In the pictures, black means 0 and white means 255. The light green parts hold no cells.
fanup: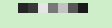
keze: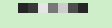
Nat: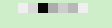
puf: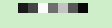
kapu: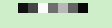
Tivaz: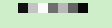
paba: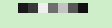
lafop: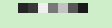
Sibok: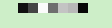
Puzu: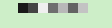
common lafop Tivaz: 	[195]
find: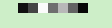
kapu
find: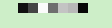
Sibok

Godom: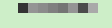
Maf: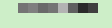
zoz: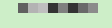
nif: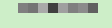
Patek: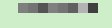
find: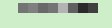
Maf
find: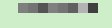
Patek
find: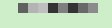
zoz
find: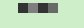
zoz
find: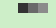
zoz

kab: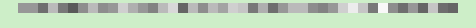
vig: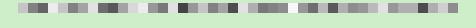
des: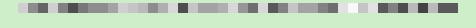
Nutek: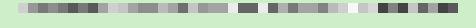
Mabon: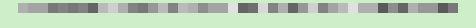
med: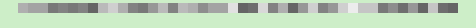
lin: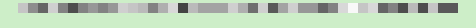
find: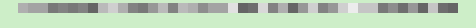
med
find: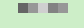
med
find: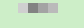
Mabon
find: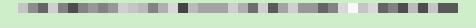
lin
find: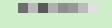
vig

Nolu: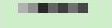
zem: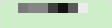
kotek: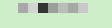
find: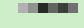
Nolu
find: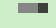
zem

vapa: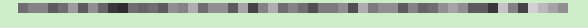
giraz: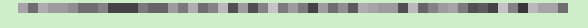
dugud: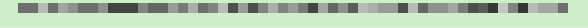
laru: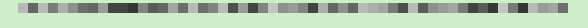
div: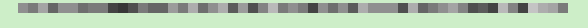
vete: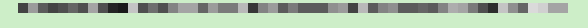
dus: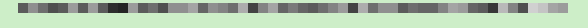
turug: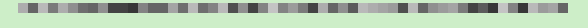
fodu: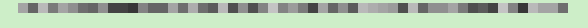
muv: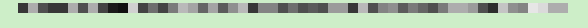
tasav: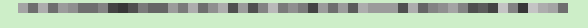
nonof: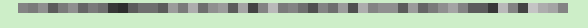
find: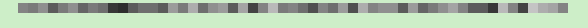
nonof
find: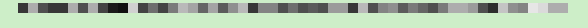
muv
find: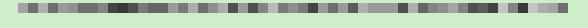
tasav
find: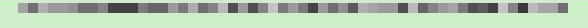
giraz
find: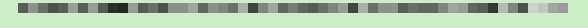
dus
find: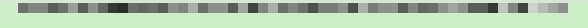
vapa

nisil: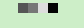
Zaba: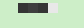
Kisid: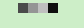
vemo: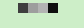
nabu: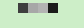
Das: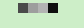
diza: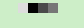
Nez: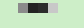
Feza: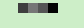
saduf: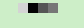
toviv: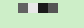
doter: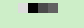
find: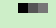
saduf
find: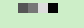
nisil

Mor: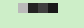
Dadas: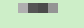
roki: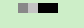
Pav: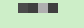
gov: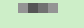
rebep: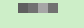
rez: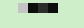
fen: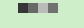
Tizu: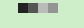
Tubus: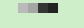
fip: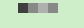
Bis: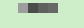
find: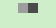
Bis
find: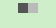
Tizu
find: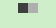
Pav
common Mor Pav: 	[63]
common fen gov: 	[113]
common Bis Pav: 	[75]
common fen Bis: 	[104]

